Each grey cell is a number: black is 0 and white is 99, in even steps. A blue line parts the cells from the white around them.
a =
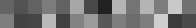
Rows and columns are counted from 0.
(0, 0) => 39
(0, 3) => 48
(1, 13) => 29
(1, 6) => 60
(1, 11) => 80
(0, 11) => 48
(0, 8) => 70

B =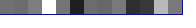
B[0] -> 44
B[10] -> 22
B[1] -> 42
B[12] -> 47

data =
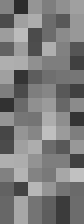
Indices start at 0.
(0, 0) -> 51
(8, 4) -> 55
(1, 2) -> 67
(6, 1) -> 29
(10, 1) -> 62
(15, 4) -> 23
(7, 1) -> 41
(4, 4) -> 49
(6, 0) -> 49
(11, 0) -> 68
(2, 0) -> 61
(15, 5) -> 42
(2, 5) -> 59
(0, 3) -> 49
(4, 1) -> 67
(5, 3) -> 43
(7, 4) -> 40
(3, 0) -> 38
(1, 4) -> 34
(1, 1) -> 62
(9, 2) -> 52
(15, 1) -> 65
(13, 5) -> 41
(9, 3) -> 74
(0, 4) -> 56
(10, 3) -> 42
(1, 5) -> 59

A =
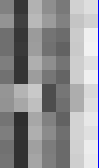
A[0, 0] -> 50
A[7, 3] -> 30
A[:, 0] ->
[50, 57, 43, 43, 49, 44, 58, 57, 45, 49, 44, 45]
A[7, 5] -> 67
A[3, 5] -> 78
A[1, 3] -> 60
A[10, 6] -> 92
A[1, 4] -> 50
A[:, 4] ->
[47, 50, 42, 38, 45, 39, 46, 43, 38, 43, 41, 41]
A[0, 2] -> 69
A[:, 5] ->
[81, 76, 79, 78, 80, 80, 67, 67, 82, 82, 81, 80]
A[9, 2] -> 68
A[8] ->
[45, 18, 65, 50, 38, 82, 90]
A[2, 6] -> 93
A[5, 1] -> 20
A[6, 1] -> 70
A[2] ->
[43, 21, 60, 45, 42, 79, 93]
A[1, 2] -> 72

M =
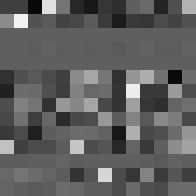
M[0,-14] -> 25
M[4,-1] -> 37
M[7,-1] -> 43
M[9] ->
[22, 29, 12, 36, 38, 42, 41, 38, 9, 68, 28, 31, 42, 58]
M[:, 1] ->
[25, 94, 37, 37, 37, 31, 42, 50, 44, 29, 25, 36, 45, 37]
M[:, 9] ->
[37, 22, 37, 37, 37, 58, 92, 62, 51, 68, 39, 37, 21, 41]
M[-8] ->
[13, 42, 41, 31, 24, 50, 40, 42, 20, 92, 22, 22, 60, 30]
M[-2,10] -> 51
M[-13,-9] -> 28
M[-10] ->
[37, 37, 37, 37, 37, 37, 37, 37, 37, 37, 37, 37, 37, 37]
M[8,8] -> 36
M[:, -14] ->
[25, 54, 37, 37, 37, 19, 13, 30, 28, 22, 75, 36, 40, 39]
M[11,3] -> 37
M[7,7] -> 28
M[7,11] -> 18
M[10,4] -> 36
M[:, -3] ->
[14, 29, 37, 36, 37, 44, 22, 18, 53, 31, 37, 35, 23, 29]
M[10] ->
[75, 25, 29, 29, 36, 77, 29, 33, 15, 39, 22, 37, 55, 63]
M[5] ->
[19, 31, 34, 29, 25, 54, 64, 46, 19, 58, 67, 44, 4, 42]
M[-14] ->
[25, 25, 3, 87, 45, 15, 9, 21, 18, 37, 41, 14, 31, 69]
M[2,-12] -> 37
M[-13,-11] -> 35
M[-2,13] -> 24
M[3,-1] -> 38
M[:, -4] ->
[41, 21, 37, 38, 37, 67, 22, 21, 34, 28, 22, 36, 51, 31]
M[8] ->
[28, 44, 24, 40, 16, 28, 30, 59, 36, 51, 34, 53, 48, 28]
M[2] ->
[37, 37, 37, 37, 37, 37, 37, 37, 37, 37, 37, 37, 37, 37]
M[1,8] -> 10

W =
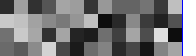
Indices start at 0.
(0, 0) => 17
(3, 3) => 82
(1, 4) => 47
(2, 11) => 86
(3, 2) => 54
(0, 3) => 33
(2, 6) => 11
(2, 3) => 19
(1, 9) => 53
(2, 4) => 64
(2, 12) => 5
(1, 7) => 5
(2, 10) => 30
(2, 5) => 14

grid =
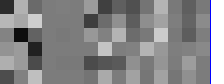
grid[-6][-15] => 17
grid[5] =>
[30, 50, 74, 48, 48, 48, 45, 66, 48, 63, 46, 63, 46, 56, 48]
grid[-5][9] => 36
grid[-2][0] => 68
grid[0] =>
[17, 69, 41, 48, 49, 48, 60, 25, 37, 31, 45, 70, 47, 37, 47]
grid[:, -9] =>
[60, 24, 59, 48, 29, 45]
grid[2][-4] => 79
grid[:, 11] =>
[70, 63, 79, 59, 58, 63]
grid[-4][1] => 5
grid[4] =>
[68, 60, 29, 48, 47, 47, 29, 33, 35, 56, 47, 58, 48, 61, 48]
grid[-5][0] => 71
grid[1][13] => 39
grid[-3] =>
[57, 60, 13, 48, 48, 48, 48, 76, 49, 50, 70, 59, 49, 50, 53]
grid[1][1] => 65
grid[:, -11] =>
[49, 48, 47, 48, 47, 48]
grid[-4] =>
[51, 5, 38, 48, 47, 48, 59, 50, 70, 42, 47, 79, 47, 36, 49]

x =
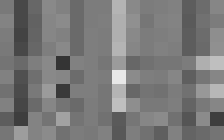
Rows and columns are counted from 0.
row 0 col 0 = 47
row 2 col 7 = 48
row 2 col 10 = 48
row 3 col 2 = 40
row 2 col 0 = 48
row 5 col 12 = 52
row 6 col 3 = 60
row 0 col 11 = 49
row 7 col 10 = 47
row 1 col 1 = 28
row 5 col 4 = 52
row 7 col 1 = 27
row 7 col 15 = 52
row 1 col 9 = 56
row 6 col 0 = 44
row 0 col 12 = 50
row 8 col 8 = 35
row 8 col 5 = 45
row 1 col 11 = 50
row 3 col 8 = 70
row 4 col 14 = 68
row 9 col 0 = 46
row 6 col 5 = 49
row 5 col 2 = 43
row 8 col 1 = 24
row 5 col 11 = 48
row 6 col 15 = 71
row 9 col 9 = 49
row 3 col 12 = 49
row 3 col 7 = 48
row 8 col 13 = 33
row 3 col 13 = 36
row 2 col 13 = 36
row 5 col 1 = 31
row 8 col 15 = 24
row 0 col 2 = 40
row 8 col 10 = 52
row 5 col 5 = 42
